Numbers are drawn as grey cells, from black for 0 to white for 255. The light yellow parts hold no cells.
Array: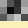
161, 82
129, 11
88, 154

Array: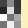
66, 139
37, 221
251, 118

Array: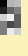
6, 182
32, 102
211, 239

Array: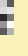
205, 90
219, 230
43, 121

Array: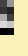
66, 151
53, 36
170, 65

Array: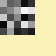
171, 96
107, 134
201, 77

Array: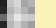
32, 196
40, 181
106, 195
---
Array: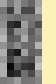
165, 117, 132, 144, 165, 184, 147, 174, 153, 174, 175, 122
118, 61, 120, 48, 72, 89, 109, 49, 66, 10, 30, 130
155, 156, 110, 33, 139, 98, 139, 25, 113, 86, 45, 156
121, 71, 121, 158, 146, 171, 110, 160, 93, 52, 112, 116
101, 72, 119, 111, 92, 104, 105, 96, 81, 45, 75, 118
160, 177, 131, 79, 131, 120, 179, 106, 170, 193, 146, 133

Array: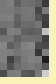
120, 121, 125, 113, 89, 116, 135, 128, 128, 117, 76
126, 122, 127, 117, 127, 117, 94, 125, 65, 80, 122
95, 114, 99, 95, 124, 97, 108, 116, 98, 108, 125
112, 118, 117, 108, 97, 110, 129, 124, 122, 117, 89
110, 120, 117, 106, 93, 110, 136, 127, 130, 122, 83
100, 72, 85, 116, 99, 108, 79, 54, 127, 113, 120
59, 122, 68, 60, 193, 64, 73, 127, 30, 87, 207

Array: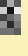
62, 205, 67, 145, 113
171, 22, 106, 44, 115
90, 236, 137, 123, 93

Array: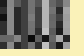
26, 47, 16, 47, 47, 103, 47
135, 138, 138, 138, 138, 104, 138
91, 40, 40, 40, 40, 133, 40
64, 64, 64, 64, 64, 64, 64
115, 115, 124, 115, 113, 10, 114
85, 64, 64, 64, 47, 95, 46
181, 181, 181, 181, 192, 19, 191
102, 115, 102, 105, 91, 102, 88
80, 41, 67, 41, 26, 168, 24
135, 164, 158, 162, 158, 35, 158

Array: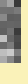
137, 113, 137, 100, 96, 194, 107, 190, 170
165, 112, 94, 102, 114, 102, 124, 202, 135
57, 122, 96, 100, 59, 77, 72, 125, 91

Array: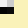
240, 4
204, 11

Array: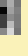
120, 6, 63, 62, 136
172, 160, 139, 187, 214
117, 128, 122, 123, 116

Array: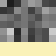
162, 53, 125, 96, 145, 129
29, 64, 110, 90, 201, 164
53, 138, 89, 109, 41, 51
125, 118, 118, 117, 139, 128
156, 65, 100, 86, 64, 56
142, 104, 77, 107, 89, 94
73, 161, 123, 133, 76, 76
65, 138, 116, 126, 201, 172
